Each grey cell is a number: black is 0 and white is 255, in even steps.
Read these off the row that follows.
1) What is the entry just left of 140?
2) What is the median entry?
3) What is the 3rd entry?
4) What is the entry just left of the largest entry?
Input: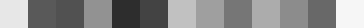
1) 172
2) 140
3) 81
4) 104

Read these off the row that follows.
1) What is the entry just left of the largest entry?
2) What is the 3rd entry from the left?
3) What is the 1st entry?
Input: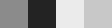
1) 35
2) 235
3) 139

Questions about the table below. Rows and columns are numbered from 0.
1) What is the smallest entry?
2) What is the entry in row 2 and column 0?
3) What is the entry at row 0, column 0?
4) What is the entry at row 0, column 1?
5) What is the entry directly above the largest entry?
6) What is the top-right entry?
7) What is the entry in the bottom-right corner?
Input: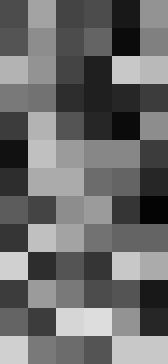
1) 4
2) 179
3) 76
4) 163
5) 76
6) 147
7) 200

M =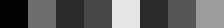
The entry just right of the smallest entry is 109
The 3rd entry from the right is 42
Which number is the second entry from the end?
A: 86

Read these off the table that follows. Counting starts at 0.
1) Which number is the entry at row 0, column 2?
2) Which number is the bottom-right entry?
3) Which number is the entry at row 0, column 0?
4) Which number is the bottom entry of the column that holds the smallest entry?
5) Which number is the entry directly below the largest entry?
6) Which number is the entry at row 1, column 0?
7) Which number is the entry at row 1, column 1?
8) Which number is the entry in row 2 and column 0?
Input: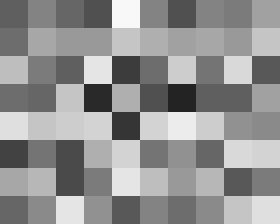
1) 102
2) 223
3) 95
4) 109
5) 197
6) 109
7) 167
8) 190
